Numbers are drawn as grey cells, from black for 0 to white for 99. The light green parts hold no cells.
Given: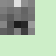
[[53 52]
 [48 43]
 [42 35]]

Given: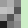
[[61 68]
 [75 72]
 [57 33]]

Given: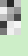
[[57 15]
 [93 67]
 [74 60]]

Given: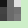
[[ 8 42]
 [26 41]
 [25 41]]

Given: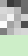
[[64 23]
 [84 82]
 [80 94]]

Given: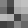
[[50 30]
 [42 22]
 [73 69]]
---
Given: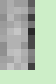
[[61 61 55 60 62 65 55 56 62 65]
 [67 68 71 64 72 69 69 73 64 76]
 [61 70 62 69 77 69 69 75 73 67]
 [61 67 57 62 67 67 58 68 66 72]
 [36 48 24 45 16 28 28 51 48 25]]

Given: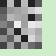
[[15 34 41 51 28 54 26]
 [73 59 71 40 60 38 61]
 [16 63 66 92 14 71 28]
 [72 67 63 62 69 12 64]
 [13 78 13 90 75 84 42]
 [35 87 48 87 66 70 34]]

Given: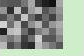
[[36 58 32 81 13 56 71]
 [33 18 49 44 73 46 30]
 [33 74 31 72 77 58 43]
 [46 27 76 28 42 25 21]
 [65 61 41 56 22 42 16]
 [22 71 24 70 49 80 73]
 [12 33 41 33 59 34 58]
 [ 7 45 25 59 40 33 46]
 [65 58 52 67 62 52 34]]

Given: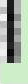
[[89 73 94 73 82 75 89 92 84]
 [11 10  5 13 10 11 14  5 14]
 [68 69 53 70 54 65 49 49 57]]

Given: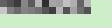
[[38 77]
 [31 50]
 [23 41]
 [52 51]
 [35 48]
 [70 44]
 [18 33]
 [64 24]
 [62 71]
 [75 32]
 [68 63]
 [39 43]
 [72 32]]

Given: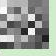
[[89 97 47 74 36 92 21]
 [71 55 84 28 56 88 28]
 [69 38 71 36 50 57 52]
 [70 74 55 52 15 73 38]
 [45 40 90 19 94 44 38]
 [44 53 30 73 27 34 28]
 [51 49 45 39 28 12 43]]
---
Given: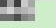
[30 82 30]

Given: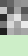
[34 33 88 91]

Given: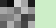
[15 59 63 27]

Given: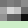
[45 83 37]

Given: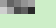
[61 64]

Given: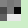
[50 47 90]

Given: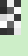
[20 37 22]
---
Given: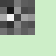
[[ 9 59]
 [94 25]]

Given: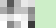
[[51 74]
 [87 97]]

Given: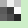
[[23 98]
 [30 15]]

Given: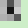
[[ 8 79]
 [63 34]]

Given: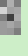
[[63 65]
 [25 67]]

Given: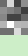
[[50 44]
 [26 26]]

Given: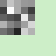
[[98 66]
 [32 26]]
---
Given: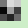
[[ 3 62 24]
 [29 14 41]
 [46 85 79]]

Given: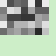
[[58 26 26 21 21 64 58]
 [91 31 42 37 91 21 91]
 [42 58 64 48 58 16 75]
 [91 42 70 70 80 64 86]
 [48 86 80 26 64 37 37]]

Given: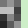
[[74 74 25]
 [20 52 31]
 [46 58 41]
 [14 36 58]]

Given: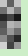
[[15 26  9]
 [54 32 15]
 [37 59 43]
 [43 70 48]
 [81 26 59]
 [32 70 64]
 [76 37 76]]

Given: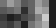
[[23 12 18 28 34 50 79 12]
 [28 23 34 12 45 56 67 12]
 [34 39 45 18 39 67 61 12]
 [45 61 50 34 39 61 50 12]]

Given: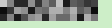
[[15 51 10 31 56 62 15 62 41 41 62 10 68 46]
 [79 51 15 15 56 21 51 36 74 10 36 31 21 26]
 [ 5 21 62 56 10 46 41 68 68 51 68 36 46  5]]

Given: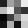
[[ 7 68  7 79]
 [73 91 31 19]
 [13 63 47 91]
 [ 2 25 58 85]]

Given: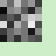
[[ 9 41 19 46 35 30]
 [24 35 24 63 80 75]
 [24 41 52 46  9 52]
 [ 4 52 58 35 14 52]
 [86 19 69 46 92 30]
 [63 41 75 46 58 24]]
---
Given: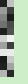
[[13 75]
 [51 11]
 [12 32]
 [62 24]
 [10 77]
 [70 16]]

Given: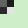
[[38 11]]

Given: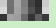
[[79 44 65 49 26 18 79]
 [20 63 61 41 20 37 22]]

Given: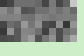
[[22 27 43 43 43 40 27 47 28 38 77]
 [51 50 51 45 44 52 49 46 48 49 48]
 [22 57 34 52 51 43 25 50 30 44 49]]

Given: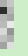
[[67 77]
 [70 64]
 [84 58]
 [63 86]]

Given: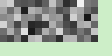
[[74 80 34 32 35 24 37 75 48 18 27 94 47 43]
 [53 58 79 52 55 39 73 58 61 25 81 61  9 68]
 [43 67 43 86 10 29 67 51 82 37 30 46 35 76]]
